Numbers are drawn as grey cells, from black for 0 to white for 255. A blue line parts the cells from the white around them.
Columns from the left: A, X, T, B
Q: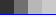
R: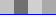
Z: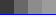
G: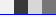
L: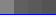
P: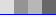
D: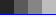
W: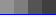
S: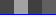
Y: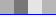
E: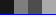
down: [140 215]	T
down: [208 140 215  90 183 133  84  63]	T
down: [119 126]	X
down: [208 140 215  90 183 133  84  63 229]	T
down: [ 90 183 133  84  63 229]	T

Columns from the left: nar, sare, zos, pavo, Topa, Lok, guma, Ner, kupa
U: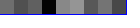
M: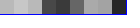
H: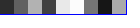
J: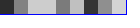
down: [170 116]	guma
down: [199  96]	sare
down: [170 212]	kupa
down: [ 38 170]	kupa
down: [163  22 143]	Ner

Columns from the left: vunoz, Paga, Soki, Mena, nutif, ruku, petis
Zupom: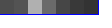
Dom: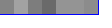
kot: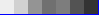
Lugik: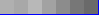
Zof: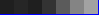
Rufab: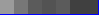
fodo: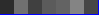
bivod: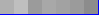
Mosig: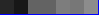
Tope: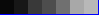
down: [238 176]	vunoz
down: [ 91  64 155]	Soki

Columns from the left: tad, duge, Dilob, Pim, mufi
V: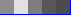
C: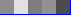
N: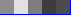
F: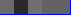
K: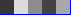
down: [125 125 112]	Dilob
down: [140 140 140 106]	tad
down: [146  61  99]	Pim
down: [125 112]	Dilob
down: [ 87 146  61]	Pim
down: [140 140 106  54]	tad

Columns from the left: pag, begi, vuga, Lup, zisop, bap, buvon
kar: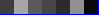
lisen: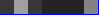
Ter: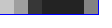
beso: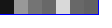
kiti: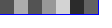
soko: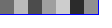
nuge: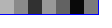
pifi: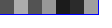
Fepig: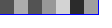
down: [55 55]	vuga
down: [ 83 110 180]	pag
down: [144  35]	bap
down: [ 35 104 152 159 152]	Lup

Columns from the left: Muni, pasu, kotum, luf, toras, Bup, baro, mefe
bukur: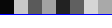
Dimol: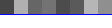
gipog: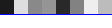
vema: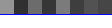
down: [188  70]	mefe
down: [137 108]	kotum
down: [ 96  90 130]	Bup
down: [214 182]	baro

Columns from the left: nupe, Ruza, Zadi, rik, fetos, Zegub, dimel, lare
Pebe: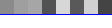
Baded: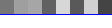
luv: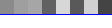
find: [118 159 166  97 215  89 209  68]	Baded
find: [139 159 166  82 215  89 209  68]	Pebe
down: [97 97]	rik
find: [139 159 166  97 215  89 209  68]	luv

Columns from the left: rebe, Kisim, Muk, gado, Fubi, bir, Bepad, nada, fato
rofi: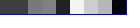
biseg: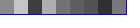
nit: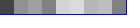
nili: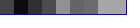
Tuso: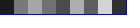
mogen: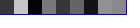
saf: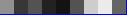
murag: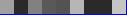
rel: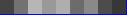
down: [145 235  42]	nada
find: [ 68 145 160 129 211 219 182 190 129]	nit
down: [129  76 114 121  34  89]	gado
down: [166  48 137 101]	fato
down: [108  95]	Bepad

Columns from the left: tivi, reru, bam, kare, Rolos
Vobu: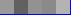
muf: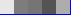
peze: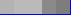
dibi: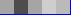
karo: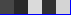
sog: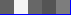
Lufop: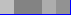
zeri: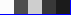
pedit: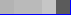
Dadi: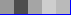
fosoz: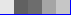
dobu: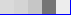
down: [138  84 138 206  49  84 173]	kare
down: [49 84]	kare
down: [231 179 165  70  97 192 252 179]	tivi
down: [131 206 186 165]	bam
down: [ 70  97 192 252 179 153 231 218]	tivi
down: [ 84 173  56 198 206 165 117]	kare
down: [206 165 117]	kare

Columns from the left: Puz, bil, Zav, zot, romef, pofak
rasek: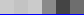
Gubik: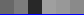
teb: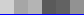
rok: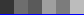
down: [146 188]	pofak
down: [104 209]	Puz
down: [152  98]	romef
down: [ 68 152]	romef
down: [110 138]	pofak

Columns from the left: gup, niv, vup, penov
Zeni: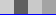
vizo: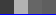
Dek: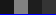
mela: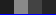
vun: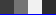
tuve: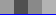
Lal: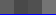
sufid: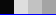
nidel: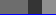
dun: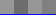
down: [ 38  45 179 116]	penov
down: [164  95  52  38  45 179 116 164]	penov
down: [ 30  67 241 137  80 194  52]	vup
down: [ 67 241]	vup
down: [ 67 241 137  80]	vup
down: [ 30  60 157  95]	gup
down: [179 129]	niv

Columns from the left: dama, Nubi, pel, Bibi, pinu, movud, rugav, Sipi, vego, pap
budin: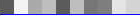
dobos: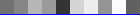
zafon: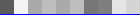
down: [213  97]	pap
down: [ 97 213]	pap
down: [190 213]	movud
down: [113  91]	dama
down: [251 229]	vego
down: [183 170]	pel

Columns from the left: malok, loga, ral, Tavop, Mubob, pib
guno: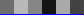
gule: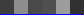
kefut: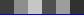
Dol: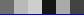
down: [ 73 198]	ral
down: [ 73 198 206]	ral
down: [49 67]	pib
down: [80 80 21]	Tavop
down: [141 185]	loga

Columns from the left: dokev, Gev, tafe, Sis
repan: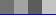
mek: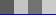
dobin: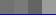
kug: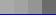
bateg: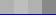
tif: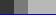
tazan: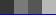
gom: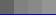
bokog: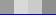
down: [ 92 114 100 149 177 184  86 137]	tafe
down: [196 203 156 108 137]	Sis

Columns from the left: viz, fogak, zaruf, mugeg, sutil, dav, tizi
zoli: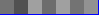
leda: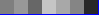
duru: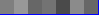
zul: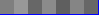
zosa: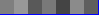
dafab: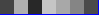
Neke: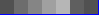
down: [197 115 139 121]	mugeg
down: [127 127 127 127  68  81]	viz
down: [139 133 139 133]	dav
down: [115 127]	viz
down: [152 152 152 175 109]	fogak

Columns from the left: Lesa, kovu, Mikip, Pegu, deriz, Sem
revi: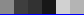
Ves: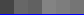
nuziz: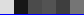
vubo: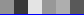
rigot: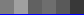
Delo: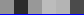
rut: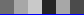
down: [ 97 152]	Mikip
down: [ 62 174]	deriz
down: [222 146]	Lesa
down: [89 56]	Sem
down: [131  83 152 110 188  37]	Pegu

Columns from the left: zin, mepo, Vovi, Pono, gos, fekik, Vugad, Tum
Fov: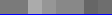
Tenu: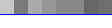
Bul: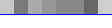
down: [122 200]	zin
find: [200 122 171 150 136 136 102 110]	Tenu

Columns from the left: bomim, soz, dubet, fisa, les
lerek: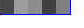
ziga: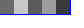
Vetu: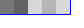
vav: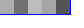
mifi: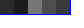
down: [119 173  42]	bomim
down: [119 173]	bomim
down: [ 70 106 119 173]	bomim
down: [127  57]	les
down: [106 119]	bomim
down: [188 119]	dubet

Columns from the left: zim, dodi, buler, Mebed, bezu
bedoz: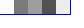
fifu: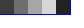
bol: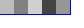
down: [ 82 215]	Mebed
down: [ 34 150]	bezu

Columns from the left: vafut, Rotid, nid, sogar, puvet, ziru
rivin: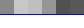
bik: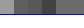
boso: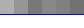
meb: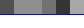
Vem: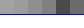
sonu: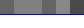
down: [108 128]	puvet
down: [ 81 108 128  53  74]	puvet
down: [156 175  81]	vafut
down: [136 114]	sogar
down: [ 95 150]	Rotid
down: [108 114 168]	ziru

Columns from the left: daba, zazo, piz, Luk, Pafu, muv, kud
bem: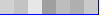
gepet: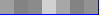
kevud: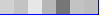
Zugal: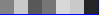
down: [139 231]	piz
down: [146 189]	kud
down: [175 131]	muv
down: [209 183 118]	Luk

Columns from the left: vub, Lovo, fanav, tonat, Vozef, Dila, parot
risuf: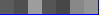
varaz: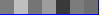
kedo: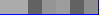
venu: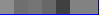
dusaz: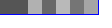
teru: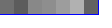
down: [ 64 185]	Vozef
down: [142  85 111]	vub

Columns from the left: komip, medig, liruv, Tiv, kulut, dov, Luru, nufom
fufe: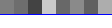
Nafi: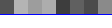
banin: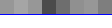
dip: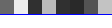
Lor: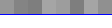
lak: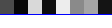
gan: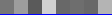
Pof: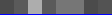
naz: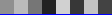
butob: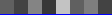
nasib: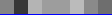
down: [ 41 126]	dov
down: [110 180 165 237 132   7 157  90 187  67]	medig

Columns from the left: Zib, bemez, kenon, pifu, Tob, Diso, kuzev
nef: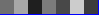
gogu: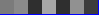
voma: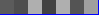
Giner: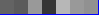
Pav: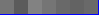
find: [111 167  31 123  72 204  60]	nef
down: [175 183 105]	Tob
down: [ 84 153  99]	Diso
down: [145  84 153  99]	Diso
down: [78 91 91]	bemez

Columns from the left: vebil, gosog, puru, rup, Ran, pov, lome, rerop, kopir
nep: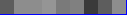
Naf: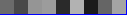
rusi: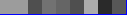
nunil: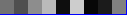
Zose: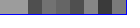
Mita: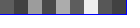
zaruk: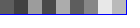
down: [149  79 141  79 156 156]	puru
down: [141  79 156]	puru

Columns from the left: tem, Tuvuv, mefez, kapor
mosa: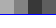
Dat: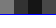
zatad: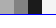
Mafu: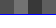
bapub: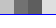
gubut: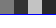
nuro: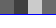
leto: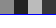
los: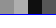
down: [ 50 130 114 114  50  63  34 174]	Tuvuv
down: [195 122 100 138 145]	tem
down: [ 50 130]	Tuvuv
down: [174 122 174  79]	tem

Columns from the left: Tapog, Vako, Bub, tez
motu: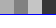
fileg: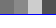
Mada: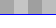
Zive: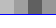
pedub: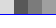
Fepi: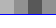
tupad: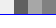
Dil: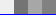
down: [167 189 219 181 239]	Tapog
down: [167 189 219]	Tapog
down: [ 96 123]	Bub

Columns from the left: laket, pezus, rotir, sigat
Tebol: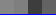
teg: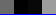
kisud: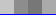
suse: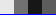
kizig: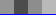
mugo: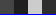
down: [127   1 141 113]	pezus
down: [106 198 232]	laket
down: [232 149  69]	laket
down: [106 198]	laket
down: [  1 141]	pezus
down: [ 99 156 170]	sigat
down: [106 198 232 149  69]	laket

